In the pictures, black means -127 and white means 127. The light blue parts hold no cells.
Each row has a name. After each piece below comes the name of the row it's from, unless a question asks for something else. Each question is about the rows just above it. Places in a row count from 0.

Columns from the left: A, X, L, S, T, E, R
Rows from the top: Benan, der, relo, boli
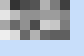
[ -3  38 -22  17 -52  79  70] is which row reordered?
relo
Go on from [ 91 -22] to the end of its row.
[ 50 -22 -32 -32]
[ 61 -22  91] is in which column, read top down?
X
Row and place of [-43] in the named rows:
Benan, 3

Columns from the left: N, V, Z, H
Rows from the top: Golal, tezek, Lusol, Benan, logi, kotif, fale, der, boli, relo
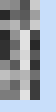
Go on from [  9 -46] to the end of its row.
[75]
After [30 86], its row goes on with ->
[-37]

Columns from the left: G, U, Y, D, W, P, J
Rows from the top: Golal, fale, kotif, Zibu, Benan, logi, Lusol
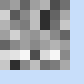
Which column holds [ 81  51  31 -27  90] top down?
G
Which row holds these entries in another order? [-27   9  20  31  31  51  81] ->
Zibu
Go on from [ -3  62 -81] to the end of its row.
[-15  71]
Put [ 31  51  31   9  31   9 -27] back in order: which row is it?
Benan
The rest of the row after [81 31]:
[ 20  51   9 -27]
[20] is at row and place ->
Zibu, 3
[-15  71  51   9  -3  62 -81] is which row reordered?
kotif

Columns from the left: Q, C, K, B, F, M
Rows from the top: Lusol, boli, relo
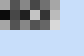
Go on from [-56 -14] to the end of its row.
[38]
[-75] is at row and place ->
boli, 4
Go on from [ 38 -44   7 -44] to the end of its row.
[-25  89]
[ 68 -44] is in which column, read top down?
B

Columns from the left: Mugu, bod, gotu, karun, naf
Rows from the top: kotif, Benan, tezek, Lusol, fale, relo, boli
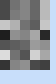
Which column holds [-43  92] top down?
Mugu
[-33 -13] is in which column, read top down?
bod

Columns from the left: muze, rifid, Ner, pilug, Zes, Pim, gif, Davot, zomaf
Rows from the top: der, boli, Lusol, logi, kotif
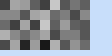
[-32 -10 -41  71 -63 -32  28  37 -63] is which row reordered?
der
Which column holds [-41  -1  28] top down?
gif
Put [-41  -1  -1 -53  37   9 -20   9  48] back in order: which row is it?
logi
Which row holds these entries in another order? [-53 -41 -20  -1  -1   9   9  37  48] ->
logi

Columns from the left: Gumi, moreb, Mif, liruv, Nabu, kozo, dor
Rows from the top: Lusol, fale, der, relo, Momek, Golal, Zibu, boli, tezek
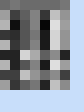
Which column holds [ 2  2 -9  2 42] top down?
liruv
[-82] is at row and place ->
relo, 1

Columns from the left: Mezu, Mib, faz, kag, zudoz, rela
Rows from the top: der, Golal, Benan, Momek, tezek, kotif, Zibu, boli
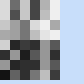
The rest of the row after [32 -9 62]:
[100 111]
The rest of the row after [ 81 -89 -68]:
[-80  23 -39]
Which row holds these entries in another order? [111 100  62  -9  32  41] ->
Momek
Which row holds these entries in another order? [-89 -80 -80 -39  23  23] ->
Zibu
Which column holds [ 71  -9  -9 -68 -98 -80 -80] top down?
faz
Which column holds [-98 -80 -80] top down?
faz
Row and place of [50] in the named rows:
der, 4

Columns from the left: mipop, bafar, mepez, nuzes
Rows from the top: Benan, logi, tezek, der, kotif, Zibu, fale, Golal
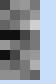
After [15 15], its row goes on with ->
[ -7 -27]
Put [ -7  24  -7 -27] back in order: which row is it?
kotif
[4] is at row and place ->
logi, 0

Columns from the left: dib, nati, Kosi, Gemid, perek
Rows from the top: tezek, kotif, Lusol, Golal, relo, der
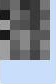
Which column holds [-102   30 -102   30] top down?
dib
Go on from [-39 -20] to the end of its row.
[-59 -10]
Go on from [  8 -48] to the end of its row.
[8]
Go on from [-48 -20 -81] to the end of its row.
[-69 -10]
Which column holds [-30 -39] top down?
nati
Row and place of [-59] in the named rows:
der, 3
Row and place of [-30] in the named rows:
relo, 1

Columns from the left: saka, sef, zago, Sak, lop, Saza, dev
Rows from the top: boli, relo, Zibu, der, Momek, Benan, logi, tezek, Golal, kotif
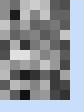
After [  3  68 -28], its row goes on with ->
[-28]
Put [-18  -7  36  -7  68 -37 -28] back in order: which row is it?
Zibu

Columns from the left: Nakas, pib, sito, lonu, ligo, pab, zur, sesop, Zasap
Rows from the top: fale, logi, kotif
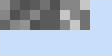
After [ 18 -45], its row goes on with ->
[-36 -36   6  70 -14]
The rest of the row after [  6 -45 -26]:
[  6 -36 -36  70   6 -14]
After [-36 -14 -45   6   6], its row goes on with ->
[70]
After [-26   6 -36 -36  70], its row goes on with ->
[  6 -14]
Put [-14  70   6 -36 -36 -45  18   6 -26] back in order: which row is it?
kotif
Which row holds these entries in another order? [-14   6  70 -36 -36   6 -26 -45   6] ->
logi
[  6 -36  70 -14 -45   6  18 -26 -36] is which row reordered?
kotif

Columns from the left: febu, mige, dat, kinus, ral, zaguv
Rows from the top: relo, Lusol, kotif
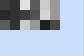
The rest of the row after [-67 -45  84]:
[24]
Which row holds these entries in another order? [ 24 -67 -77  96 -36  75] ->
relo
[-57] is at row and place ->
kotif, 5
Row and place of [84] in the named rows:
Lusol, 4
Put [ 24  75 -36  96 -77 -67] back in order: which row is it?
relo

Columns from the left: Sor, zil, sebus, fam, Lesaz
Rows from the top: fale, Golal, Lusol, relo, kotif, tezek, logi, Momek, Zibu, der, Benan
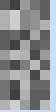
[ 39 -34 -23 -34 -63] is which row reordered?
kotif
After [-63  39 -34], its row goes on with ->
[-23]
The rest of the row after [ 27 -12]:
[-34]
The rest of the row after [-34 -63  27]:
[-12 -34]
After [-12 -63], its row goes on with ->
[ 49 -34 -34]
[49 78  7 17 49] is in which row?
Lusol

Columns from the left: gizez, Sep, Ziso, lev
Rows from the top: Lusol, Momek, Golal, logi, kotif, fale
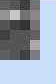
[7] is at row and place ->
Momek, 3
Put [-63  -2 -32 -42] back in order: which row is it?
fale
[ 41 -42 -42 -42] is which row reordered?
kotif
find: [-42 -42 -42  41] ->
kotif
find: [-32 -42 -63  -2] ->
fale
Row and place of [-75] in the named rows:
Golal, 2
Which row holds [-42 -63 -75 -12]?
Golal

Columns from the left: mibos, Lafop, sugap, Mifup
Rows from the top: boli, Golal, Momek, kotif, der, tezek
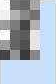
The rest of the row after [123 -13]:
[-25  39]
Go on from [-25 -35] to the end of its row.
[100]
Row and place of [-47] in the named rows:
der, 2

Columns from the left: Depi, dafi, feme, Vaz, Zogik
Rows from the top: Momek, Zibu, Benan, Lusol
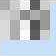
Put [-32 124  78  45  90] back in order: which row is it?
Lusol
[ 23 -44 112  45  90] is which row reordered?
Benan
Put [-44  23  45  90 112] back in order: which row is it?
Benan
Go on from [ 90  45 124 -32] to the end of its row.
[78]
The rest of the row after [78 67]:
[13 45 23]
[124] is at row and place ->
Lusol, 2
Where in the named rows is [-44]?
Benan, 3

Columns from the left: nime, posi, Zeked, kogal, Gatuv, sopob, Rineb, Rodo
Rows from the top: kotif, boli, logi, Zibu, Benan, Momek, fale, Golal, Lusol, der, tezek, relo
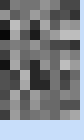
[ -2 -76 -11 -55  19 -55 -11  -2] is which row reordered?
kotif
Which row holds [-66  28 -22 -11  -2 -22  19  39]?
relo
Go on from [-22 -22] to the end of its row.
[-46 -46]
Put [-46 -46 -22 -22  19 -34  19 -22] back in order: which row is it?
tezek
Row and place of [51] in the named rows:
Golal, 2
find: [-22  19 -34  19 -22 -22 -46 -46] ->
tezek

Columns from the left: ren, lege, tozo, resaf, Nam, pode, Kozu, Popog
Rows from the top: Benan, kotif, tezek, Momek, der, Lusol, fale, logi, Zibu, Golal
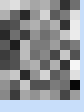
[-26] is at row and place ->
kotif, 1
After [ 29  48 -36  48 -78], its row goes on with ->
[118]

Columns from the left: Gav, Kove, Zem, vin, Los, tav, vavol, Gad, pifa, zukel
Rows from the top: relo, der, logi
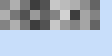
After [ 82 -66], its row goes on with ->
[37  3]
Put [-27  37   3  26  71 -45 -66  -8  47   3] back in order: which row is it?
logi
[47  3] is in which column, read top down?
Gav

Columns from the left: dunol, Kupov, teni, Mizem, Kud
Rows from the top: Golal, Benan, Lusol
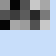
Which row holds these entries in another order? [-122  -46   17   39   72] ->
Golal
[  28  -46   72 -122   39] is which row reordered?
Lusol
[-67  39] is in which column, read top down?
Kupov
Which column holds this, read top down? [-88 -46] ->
Mizem
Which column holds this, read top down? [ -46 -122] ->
dunol
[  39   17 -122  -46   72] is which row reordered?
Golal
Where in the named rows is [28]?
Lusol, 2

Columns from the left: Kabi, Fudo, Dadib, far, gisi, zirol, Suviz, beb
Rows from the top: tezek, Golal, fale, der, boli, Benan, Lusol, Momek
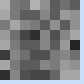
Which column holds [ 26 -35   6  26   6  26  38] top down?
Suviz
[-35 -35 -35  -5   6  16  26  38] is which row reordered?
Golal
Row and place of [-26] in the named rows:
Momek, 5
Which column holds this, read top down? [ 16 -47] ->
zirol
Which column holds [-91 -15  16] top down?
beb
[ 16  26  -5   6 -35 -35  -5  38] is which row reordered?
Lusol

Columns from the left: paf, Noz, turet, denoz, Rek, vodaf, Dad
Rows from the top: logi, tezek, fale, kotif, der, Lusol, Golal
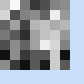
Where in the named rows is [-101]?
Golal, 4
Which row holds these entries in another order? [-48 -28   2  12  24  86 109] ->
tezek
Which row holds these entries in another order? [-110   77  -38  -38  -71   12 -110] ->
Lusol
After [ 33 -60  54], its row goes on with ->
[65 43 54]

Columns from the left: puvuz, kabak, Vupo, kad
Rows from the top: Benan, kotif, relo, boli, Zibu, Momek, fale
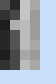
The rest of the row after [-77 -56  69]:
[27]
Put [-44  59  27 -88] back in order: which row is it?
boli
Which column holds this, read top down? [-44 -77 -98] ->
puvuz
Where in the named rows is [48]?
relo, 1

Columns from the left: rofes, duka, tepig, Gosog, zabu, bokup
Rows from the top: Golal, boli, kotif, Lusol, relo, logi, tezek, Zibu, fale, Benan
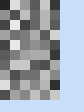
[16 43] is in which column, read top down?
Gosog
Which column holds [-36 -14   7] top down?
Gosog

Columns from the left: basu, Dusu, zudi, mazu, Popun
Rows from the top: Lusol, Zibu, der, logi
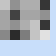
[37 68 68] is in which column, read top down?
mazu
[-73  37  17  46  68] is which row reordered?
der
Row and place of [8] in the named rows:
logi, 0
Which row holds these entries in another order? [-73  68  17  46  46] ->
Lusol
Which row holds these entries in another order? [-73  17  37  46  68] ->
der

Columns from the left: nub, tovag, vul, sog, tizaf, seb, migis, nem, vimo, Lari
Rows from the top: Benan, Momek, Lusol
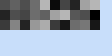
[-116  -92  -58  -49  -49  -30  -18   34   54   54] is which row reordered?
Benan
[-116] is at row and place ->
Benan, 5
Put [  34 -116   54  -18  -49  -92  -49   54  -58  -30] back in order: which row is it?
Benan
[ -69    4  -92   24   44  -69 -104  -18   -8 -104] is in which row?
Lusol
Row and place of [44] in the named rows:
Lusol, 4
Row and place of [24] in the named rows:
Lusol, 3

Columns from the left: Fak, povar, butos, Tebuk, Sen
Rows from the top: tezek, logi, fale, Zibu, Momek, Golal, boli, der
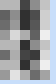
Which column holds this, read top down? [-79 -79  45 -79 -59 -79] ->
butos
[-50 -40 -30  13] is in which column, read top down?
Tebuk
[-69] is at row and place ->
Golal, 3
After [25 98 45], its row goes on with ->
[-19  35]

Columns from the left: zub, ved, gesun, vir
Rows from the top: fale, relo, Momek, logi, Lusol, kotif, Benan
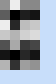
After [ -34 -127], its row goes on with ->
[ -97 -107]
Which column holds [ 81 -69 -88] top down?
gesun
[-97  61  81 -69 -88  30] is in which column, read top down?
gesun
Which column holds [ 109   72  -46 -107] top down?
zub

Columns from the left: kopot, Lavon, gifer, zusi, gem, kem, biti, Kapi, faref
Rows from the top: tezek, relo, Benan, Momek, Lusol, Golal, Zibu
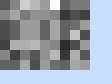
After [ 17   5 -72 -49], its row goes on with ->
[-61]
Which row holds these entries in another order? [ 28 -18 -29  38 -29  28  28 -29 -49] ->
Benan
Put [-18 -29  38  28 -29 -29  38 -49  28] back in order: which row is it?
Zibu

